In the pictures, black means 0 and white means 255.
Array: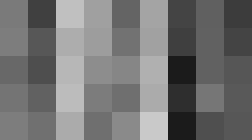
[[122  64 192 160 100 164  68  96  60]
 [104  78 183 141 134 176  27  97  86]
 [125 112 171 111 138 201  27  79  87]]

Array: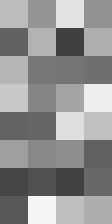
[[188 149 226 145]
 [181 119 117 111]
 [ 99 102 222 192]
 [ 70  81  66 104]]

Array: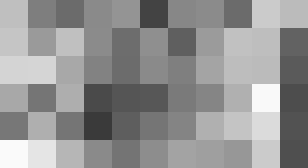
[[191 126 107 138 148  67 135 139 107 203 187]
 [212 213 168 130 108 138 127 164 189 187  90]
 [119 175 117  58  94 117 132 176 196 219  82]]

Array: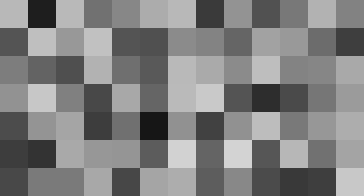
[[184  30 185 113 135 172 184  58 147  81 120 178 130]
 [125  99  79 178 111  89 185 170 139 190 131 134 169]
 [ 76 148 165  61 112  22 145  65 145 189 121 151 173]
 [ 72 122 122 168  71 165 173  93 136  75  57  62 200]]

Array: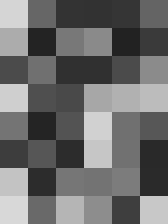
[[213 102  51  50  53 100]
 [ 75 112  48  48  75 139]
 [116  36  83 209 112  87]
 [195  44 118 115 124  42]]

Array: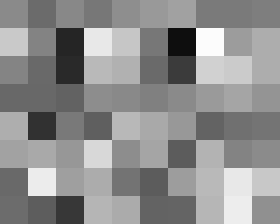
[[138 107 136 119 142 153 161 122 122 126]
 [132 105  41 185 177 106  59 209 203 173]
 [174  49 121  95 184 169 152  99 112 116]
 [105 236 159 172 115  92 157 185 232 200]]
